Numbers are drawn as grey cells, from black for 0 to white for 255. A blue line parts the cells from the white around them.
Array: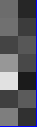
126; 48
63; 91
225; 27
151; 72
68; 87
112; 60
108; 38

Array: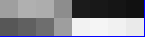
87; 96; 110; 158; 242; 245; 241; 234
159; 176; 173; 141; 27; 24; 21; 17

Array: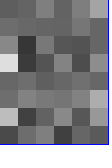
74; 109; 127; 64; 102; 90
189; 65; 98; 137; 87; 152
110; 130; 121; 117; 130; 173
103; 110; 95; 103; 112; 103
222; 59; 84; 131; 77; 141
136; 54; 120; 86; 83; 102
109; 104; 101; 100; 118; 102
94; 100; 127; 99; 126; 164

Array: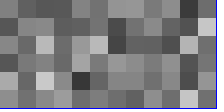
142; 113; 137; 156; 109; 125; 110; 97; 142; 110; 197; 112
170; 103; 201; 138; 55; 101; 133; 133; 112; 136; 77; 149
86; 121; 130; 105; 164; 122; 151; 140; 123; 144; 83; 117
135; 105; 185; 108; 153; 185; 69; 98; 97; 79; 180; 111
86; 134; 137; 93; 96; 115; 75; 114; 138; 99; 82; 198
128; 96; 87; 88; 131; 114; 148; 150; 122; 141; 59; 109

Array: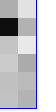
194; 179
192; 186
203; 171
196; 233
14; 178
174; 226

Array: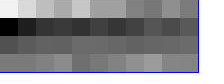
122; 122; 129; 139; 111; 120; 130; 144; 155; 133; 132
81; 91; 98; 96; 107; 106; 103; 98; 102; 104; 107
1; 30; 52; 58; 50; 64; 54; 66; 85; 75; 89
242; 217; 190; 170; 198; 160; 160; 129; 119; 143; 123

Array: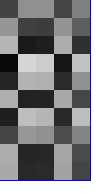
169; 40; 42; 163; 68
172; 37; 38; 166; 74
68; 151; 144; 76; 133
31; 190; 181; 41; 189
175; 34; 35; 169; 70
36; 179; 176; 43; 144
8; 213; 204; 21; 194
181; 25; 30; 172; 48
150; 64; 61; 148; 93
67; 144; 145; 69; 127

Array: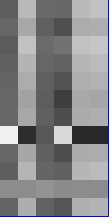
100; 173; 98; 85; 175; 179
141; 140; 147; 139; 140; 140
95; 181; 101; 96; 182; 187
103; 167; 96; 76; 171; 172
241; 45; 88; 217; 41; 40
103; 168; 96; 78; 171; 174
102; 162; 93; 62; 169; 166
100; 172; 96; 83; 175; 178
97; 180; 102; 98; 181; 187
91; 193; 106; 114; 193; 198
102; 168; 96; 79; 172; 174
94; 186; 105; 103; 186; 193

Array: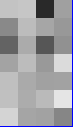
212; 165; 162; 134
192; 172; 186; 229
191; 170; 161; 162
163; 188; 153; 219
99; 171; 86; 145
137; 188; 166; 152
195; 198; 41; 160
